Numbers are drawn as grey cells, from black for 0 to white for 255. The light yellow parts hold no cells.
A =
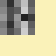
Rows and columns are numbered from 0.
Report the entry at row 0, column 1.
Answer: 49
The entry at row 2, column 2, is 152
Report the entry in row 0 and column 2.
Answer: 136
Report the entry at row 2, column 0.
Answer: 152
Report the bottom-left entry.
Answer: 136
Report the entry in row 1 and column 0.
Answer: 136
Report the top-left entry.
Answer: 122

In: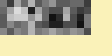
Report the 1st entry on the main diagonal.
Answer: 121
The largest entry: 219
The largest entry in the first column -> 135
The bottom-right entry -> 76
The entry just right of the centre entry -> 18
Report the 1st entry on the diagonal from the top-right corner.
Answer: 60
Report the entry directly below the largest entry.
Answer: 204
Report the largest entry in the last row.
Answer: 179
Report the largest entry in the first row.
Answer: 179

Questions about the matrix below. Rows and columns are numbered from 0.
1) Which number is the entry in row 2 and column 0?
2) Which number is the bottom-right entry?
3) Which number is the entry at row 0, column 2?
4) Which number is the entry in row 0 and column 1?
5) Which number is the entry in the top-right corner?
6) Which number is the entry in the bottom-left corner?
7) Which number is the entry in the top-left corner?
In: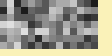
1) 117
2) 72
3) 42
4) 211
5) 27
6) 170
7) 117

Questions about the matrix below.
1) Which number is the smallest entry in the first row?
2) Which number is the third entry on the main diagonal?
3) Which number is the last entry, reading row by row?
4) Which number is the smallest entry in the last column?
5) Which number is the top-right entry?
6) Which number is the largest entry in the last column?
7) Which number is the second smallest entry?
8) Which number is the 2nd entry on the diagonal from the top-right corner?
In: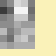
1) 110
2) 201
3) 172
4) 110
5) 126
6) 186
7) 98
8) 244

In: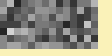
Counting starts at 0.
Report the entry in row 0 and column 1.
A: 180
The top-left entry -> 136
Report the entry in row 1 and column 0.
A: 164
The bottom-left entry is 136
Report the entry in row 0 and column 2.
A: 38
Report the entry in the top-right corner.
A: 180
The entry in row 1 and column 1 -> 66
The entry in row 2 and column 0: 109
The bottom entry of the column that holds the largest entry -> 164
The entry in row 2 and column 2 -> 109
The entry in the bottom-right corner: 164
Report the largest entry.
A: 210

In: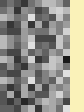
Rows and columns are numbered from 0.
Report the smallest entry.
25
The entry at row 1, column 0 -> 113
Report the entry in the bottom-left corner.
97
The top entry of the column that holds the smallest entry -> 97
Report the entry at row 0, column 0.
85
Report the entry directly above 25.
198
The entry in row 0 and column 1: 113
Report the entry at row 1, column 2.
54
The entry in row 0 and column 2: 85
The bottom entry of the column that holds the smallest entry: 223
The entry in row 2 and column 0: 185
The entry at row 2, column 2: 113

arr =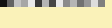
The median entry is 151
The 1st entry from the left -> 17
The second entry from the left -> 99
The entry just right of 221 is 127
